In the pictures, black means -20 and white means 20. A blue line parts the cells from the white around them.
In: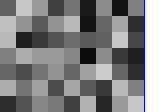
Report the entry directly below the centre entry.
-4
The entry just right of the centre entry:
-18
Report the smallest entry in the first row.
-17
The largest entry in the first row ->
11
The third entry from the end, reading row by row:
-14
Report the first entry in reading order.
-5
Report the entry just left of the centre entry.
4
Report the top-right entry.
0
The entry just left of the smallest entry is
1
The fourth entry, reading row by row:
-10
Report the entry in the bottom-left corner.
-13
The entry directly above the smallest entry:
-6
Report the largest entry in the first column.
10
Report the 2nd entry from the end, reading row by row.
4
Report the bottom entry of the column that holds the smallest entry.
8
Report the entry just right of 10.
3
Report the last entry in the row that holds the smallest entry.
-15
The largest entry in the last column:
11
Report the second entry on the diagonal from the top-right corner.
6

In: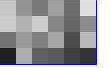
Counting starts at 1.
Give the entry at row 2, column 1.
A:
12
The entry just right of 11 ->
3
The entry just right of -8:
9
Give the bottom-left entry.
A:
-15
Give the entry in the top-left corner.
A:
11
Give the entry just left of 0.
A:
4
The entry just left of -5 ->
7

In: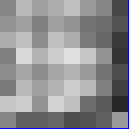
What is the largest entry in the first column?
11
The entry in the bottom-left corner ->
1
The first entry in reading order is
1
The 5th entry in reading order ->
10
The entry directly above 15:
7
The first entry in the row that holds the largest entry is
0
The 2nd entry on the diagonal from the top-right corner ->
-3
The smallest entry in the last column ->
-14
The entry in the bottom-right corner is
4
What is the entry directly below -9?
-7
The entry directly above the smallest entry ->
-10
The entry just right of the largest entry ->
11
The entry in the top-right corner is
-9
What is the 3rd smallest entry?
-11
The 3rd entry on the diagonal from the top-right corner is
-1
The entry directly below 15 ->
8
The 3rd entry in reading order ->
5
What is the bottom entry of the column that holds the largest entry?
-8
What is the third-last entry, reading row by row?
-7

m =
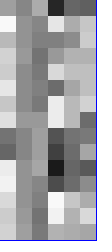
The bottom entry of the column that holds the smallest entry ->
8
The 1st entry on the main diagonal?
5
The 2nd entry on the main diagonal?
3
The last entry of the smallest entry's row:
-6
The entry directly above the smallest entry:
-10
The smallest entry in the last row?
-1
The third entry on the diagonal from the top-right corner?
0
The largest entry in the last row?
13
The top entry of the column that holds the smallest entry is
-14
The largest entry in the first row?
7
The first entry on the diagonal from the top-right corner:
-5
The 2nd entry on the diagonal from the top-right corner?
7
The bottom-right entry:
6

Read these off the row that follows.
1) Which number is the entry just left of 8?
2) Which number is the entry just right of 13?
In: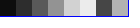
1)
-9
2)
17

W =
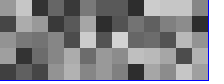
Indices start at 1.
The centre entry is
-7
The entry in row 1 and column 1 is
4
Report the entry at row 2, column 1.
-9
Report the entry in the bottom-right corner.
5
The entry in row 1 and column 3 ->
-12
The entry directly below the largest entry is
2
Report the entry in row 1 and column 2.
11
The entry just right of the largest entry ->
-4
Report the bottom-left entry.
-10
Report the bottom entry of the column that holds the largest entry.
0
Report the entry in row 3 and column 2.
-1
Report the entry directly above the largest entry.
-7
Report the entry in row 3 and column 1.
3
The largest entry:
13
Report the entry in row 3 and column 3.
-2
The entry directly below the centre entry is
4
